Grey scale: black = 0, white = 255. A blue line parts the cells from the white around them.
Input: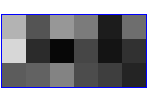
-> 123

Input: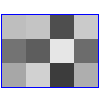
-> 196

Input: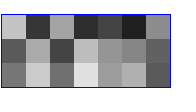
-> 68

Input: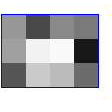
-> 73

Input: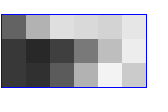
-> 217

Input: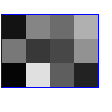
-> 133

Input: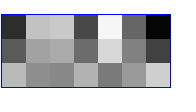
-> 246

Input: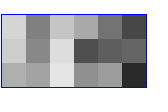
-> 169
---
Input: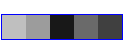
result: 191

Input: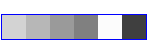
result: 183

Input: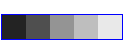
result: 35

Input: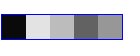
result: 10

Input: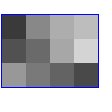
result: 212

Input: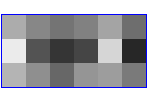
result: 143

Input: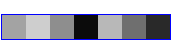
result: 142

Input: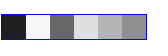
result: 246

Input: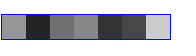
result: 113
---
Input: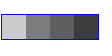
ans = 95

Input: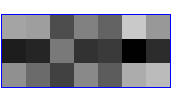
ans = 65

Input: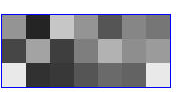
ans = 56

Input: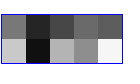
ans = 180

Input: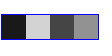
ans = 69

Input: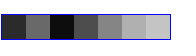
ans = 13

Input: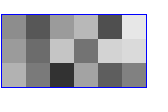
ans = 50

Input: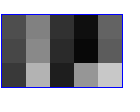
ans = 30

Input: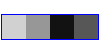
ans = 18
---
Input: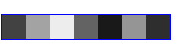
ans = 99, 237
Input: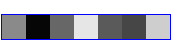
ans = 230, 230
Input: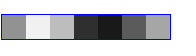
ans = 47, 241
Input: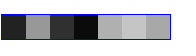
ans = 11, 197
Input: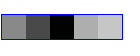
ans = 2, 198
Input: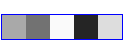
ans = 250, 250
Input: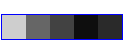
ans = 66, 206
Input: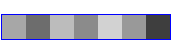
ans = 139, 210
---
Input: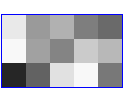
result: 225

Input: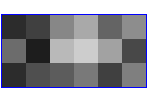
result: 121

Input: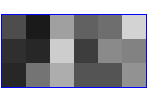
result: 84

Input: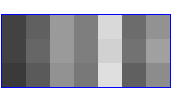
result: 223

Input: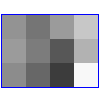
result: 103

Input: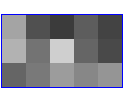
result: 156
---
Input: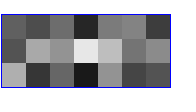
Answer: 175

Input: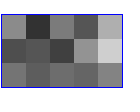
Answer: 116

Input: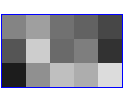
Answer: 28

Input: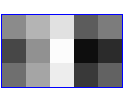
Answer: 111

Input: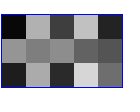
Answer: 29

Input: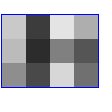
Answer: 142

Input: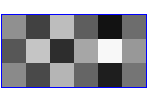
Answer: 138

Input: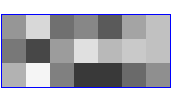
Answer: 178

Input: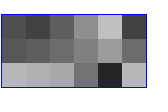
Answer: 184

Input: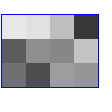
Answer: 112
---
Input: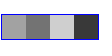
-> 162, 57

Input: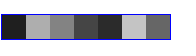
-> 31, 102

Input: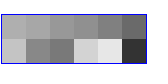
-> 175, 51

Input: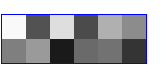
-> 249, 52

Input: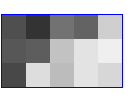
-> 79, 215

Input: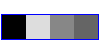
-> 1, 101
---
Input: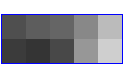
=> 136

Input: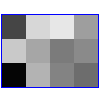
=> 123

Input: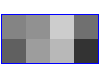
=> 205

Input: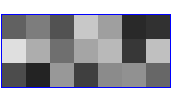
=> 55

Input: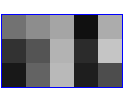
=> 43

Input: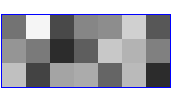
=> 179

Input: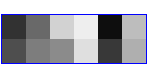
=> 14

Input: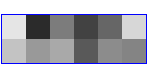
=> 102
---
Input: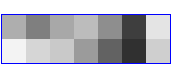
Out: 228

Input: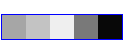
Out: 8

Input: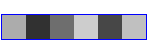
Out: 192

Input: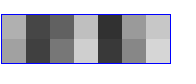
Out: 199

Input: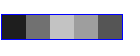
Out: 85

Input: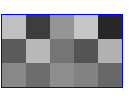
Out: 39

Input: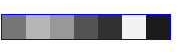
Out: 26

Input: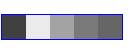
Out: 102
